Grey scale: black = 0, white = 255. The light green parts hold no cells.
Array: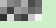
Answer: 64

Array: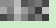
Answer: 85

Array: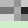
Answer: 214

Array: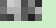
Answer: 89

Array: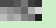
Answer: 131

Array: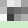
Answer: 63

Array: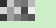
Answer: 128
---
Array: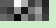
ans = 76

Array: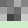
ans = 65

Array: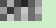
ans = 185

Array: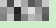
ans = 184

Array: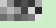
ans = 110

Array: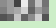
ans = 140

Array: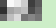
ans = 118

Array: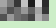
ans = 67
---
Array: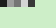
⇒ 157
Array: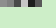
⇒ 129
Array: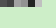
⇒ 65
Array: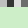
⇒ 52
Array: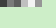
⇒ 122
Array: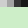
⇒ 163
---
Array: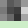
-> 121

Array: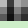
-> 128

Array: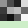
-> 59

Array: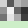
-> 147

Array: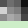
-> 210

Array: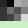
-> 54

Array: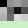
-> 189

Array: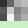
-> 90
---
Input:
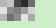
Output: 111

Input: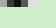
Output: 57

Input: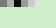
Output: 177

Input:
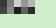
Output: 137

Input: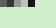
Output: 53

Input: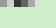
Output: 208

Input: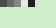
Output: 105
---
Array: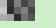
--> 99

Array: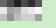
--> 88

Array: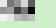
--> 92

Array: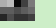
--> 122

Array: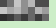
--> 76

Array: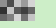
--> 212

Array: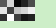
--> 76

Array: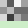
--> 161

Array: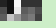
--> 50

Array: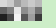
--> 186
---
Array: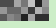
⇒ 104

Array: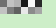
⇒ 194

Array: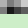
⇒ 124

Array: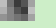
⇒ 131

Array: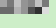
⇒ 120

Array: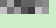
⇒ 167
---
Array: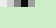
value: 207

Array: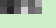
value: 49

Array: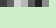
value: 102

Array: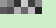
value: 120

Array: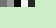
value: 155

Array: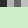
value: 179

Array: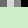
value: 215
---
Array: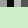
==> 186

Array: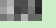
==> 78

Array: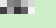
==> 121

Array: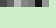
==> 186

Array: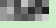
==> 68

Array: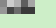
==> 177
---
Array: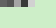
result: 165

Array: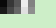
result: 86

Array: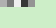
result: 239

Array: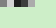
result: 31

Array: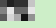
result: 48

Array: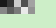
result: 204

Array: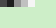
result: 146

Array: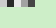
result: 232

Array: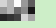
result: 252

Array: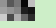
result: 118
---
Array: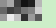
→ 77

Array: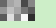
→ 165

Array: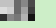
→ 105

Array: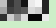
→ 78

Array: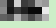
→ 59

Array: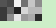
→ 31

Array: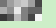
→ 233
